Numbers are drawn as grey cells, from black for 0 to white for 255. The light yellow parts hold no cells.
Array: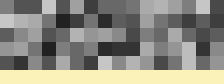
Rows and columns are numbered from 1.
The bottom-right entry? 149
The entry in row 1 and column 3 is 83
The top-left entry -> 126
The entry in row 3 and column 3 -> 160
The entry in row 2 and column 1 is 198
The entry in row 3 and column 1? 93
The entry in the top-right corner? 73
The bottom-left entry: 83
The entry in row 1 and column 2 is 83

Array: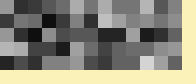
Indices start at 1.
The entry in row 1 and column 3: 58
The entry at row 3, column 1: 151
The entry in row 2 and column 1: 58
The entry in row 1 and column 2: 48
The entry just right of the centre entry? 36
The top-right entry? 129
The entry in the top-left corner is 151
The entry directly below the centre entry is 108
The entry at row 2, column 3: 108
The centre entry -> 87
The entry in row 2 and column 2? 117
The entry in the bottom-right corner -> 98
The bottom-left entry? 36

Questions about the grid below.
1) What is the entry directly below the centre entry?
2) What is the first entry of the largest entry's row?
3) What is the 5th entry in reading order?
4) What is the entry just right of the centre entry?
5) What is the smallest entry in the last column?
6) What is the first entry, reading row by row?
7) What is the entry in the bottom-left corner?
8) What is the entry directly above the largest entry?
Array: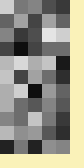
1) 14
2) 132
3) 57
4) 109
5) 25
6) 207
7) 34
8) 162

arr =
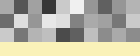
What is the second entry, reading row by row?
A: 86
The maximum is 240
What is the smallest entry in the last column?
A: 140
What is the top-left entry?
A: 170
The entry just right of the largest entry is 150
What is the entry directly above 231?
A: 55
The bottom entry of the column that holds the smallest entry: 191
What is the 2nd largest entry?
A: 231
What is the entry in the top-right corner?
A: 180

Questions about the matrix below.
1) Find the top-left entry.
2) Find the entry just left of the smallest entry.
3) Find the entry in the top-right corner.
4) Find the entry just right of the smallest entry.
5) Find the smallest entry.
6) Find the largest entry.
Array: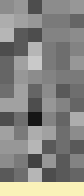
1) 140
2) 110
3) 151
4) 131
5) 22
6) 201

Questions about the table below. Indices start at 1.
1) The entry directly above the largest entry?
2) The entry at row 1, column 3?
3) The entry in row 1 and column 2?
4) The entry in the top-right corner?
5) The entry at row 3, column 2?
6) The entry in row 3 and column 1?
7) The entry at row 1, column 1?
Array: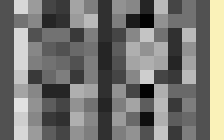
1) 164
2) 155
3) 215
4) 81
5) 215
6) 81
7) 81

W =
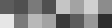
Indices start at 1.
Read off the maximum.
230
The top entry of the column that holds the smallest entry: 140
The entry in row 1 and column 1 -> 92
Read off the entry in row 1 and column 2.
80
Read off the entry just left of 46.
152
